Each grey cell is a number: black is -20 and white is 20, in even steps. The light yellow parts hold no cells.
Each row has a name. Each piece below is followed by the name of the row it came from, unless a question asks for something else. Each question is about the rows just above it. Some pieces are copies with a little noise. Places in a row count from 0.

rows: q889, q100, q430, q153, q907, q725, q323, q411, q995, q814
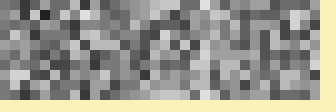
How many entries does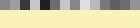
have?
14
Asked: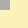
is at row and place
q725, 25

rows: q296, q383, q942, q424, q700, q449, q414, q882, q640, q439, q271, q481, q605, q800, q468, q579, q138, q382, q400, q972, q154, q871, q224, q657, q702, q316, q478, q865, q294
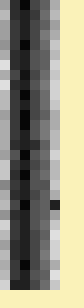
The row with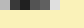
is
q865
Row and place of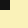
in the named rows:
q882, 2

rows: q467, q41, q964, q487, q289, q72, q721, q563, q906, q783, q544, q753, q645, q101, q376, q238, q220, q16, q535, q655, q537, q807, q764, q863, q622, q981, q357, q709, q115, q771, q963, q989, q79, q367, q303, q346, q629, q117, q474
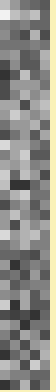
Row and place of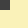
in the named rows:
q989, 1
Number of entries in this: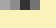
4
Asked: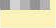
q753
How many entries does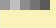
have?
5
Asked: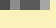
q721
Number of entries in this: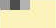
3
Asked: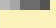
q467

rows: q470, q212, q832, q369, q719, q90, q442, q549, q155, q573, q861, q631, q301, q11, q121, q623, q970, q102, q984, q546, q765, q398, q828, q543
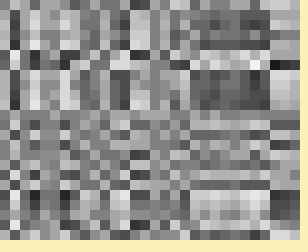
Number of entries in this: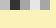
5
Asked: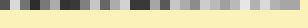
q90
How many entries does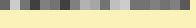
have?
19
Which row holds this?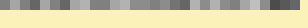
q398
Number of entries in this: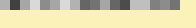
18
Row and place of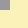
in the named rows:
q301, 17

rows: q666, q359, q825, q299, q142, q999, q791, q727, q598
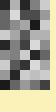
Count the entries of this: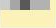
5
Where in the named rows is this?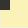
q791, 2
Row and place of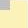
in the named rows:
q727, 3
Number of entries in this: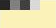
4
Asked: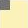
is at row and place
q598, 3

